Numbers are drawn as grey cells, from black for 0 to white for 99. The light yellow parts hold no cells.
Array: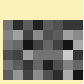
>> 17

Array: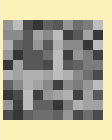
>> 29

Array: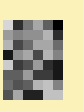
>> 13

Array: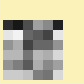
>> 49

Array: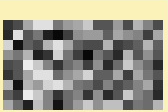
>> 46
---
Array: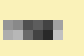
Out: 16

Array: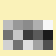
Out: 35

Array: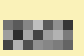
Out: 69

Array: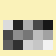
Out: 73

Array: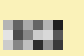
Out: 84

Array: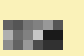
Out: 10

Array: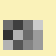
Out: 42
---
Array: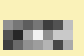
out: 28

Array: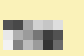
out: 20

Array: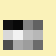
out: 61

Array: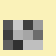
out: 74

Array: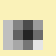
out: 46

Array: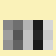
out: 10

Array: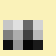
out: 2
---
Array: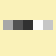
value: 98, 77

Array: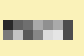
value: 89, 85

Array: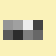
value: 92, 62

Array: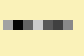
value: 79, 63

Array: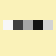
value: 96, 82

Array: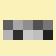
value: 78, 74

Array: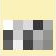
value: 98, 93
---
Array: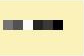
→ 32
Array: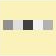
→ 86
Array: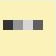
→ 58
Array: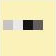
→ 90
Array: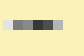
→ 48
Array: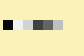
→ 94
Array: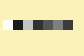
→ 10
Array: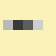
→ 22
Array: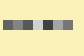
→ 51
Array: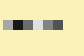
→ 9
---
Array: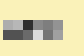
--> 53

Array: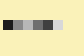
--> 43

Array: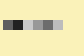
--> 59

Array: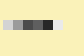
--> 37

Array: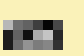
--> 24

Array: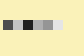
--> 68

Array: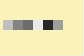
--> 91

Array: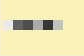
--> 66

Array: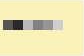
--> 50
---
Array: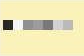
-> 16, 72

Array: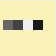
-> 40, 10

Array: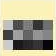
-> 74, 2

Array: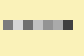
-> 48, 25

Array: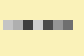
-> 76, 43

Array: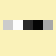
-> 79, 65

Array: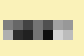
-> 49, 73

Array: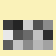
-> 23, 63

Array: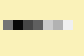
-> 45, 93

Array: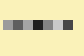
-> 60, 27
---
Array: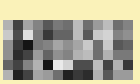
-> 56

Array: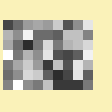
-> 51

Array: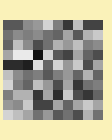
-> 78

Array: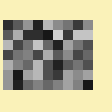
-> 76

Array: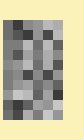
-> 72

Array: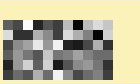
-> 81
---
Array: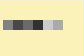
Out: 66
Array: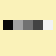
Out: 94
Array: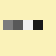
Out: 9
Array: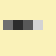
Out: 82
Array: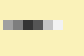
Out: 94
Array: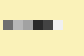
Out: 93
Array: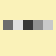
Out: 78
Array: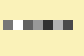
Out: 28
